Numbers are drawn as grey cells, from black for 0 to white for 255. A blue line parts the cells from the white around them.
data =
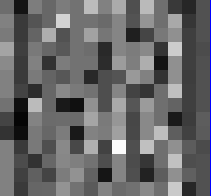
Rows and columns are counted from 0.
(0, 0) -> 109
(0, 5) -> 114
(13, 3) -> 103
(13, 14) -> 81
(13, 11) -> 111
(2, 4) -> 82
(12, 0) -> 129
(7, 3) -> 103
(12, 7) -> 21
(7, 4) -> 25
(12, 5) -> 146
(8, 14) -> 93
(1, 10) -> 148
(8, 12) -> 25
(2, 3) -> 174
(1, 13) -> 54
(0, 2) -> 125
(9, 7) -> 124
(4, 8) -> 156
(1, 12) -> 169
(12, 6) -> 98
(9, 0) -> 51
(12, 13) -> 96
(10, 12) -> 144
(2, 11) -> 120
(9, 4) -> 124
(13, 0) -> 129
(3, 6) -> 109
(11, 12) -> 193
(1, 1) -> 58
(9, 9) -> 72
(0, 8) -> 171
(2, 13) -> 63
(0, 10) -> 186
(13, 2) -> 102
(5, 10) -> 129

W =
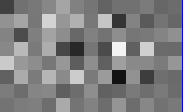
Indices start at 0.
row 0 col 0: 65
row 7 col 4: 170
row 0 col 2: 120
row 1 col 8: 53
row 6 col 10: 110
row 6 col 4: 95
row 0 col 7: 99
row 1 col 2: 119
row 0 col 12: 108
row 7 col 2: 127
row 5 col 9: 146
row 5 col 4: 138
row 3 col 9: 96
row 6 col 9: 122
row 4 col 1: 152
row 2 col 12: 144
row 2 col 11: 132
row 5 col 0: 97
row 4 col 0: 202
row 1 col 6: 120
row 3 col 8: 243
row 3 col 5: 40
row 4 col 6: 142
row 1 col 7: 197
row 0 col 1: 113
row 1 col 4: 150
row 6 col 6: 142
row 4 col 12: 150
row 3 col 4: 71
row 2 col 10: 121
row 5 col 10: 61
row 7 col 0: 115
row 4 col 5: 93

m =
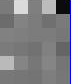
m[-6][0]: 122
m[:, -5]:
[122, 108, 129, 123, 186, 120]
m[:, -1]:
[12, 122, 119, 101, 117, 119]
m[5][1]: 118
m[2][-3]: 124

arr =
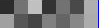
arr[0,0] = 44
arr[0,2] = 192
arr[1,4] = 101
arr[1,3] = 128

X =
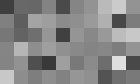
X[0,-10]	63
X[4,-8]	79
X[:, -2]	[203, 72, 188, 125, 222, 111]
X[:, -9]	[104, 94, 99, 182, 146, 141]
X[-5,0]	128
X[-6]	[63, 104, 103, 131, 74, 133, 147, 186, 203, 147]
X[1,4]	139
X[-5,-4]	154
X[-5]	[128, 94, 164, 158, 139, 143, 154, 176, 72, 124]
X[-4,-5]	149
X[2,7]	153
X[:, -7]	[131, 158, 150, 159, 57, 141]
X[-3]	[133, 182, 142, 159, 144, 137, 132, 135, 125, 148]

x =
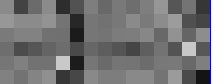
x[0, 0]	138
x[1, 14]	69
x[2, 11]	104
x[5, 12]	155
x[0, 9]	110
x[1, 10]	122
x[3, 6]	103
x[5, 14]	20
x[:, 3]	[139, 147, 113, 100, 114, 144]
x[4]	[118, 128, 114, 114, 201, 28, 118, 106, 117, 116, 108, 120, 121, 105, 127]
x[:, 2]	[107, 139, 130, 86, 114, 132]
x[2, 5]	27
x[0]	[138, 67, 107, 139, 45, 82, 126, 104, 121, 110, 126, 150, 86, 116, 54]
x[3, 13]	200
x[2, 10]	135
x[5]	[129, 115, 132, 144, 54, 71, 137, 125, 125, 137, 137, 116, 155, 74, 20]
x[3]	[110, 76, 86, 100, 109, 74, 103, 94, 84, 69, 95, 115, 83, 200, 87]

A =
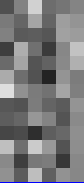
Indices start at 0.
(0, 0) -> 80
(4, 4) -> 137
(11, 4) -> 55
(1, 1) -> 101
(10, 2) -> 203
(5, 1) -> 110
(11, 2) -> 120
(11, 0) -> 137
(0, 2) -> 209
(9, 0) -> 70
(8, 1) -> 102
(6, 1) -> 145
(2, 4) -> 161
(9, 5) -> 143
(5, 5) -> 124
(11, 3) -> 124
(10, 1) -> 111
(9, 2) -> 46
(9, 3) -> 94
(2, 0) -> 129
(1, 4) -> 158
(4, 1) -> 165
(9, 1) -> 75
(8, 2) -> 151
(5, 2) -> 82

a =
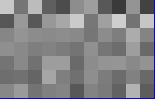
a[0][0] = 200
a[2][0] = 134
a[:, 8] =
[58, 206, 126, 109, 149, 108, 98]
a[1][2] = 88
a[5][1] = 113
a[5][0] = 110
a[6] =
[135, 154, 115, 128, 132, 88, 131, 122, 98, 179, 93]
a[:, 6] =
[158, 119, 118, 144, 140, 142, 131]
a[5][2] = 101
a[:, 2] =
[188, 88, 140, 126, 113, 101, 115]
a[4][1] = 137
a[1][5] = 202
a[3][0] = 143
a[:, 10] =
[66, 198, 132, 105, 147, 105, 93]
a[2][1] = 148
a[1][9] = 115
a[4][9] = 137
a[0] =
[200, 117, 188, 95, 76, 141, 158, 88, 58, 148, 66]
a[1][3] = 152
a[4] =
[116, 137, 113, 157, 157, 106, 140, 148, 149, 137, 147]
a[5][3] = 166

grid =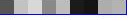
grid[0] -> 85
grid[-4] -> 27
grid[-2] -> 173

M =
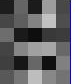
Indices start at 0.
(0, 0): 29
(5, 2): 189
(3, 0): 68
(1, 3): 194
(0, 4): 72
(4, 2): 103
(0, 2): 27
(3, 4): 104
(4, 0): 63

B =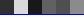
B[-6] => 47
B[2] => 24
